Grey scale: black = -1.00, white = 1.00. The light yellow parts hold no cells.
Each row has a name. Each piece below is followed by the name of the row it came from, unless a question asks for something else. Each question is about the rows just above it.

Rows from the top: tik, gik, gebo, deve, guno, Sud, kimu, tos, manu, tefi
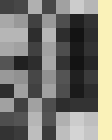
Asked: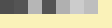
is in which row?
manu
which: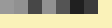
Sud
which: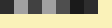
kimu
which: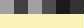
deve
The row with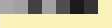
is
deve

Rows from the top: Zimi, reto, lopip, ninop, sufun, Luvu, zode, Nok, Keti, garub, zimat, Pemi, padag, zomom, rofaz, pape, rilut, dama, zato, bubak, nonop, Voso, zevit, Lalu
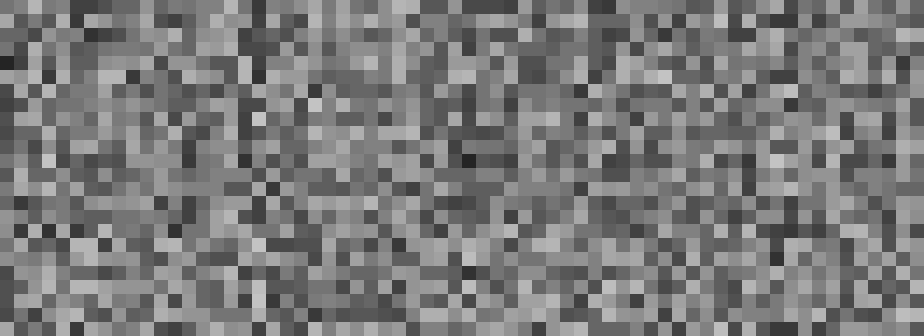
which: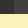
lopip
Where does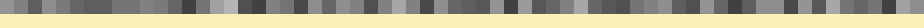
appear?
pape
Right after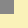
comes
[-0.26]
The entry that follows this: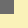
[0.11]

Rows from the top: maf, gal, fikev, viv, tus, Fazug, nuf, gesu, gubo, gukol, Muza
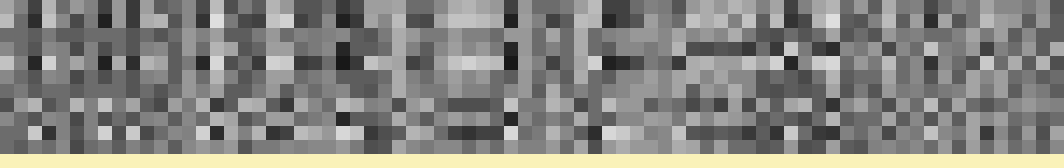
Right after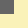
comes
[0.24]
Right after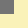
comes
[0.41]
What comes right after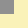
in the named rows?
[-0.33]

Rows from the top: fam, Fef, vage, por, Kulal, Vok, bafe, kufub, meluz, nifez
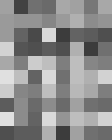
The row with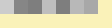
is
bafe
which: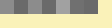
kufub
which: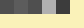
por
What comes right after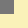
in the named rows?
[0.32]
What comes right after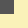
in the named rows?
[-0.38]
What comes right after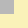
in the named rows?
[0.32]

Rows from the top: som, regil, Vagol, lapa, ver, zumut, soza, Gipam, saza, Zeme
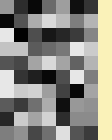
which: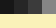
Vagol
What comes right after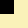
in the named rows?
[-0.39]
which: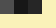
Vagol
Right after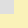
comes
[-0.34]
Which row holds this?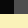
zumut
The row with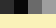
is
som

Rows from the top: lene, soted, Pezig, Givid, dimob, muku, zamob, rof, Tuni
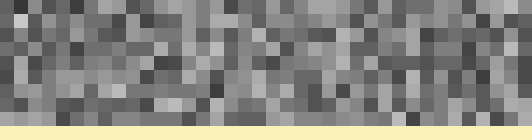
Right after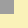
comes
[-0.07]
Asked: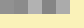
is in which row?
zamob
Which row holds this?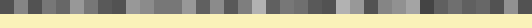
Pezig
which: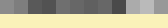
rof
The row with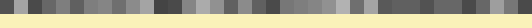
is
dimob

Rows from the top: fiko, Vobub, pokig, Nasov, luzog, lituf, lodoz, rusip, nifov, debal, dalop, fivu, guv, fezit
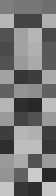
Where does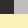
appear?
dalop
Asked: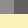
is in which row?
lodoz

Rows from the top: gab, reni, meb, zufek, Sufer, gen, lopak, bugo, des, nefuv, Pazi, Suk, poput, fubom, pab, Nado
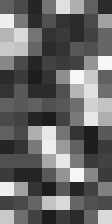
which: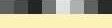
gab
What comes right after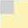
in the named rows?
[0.53]

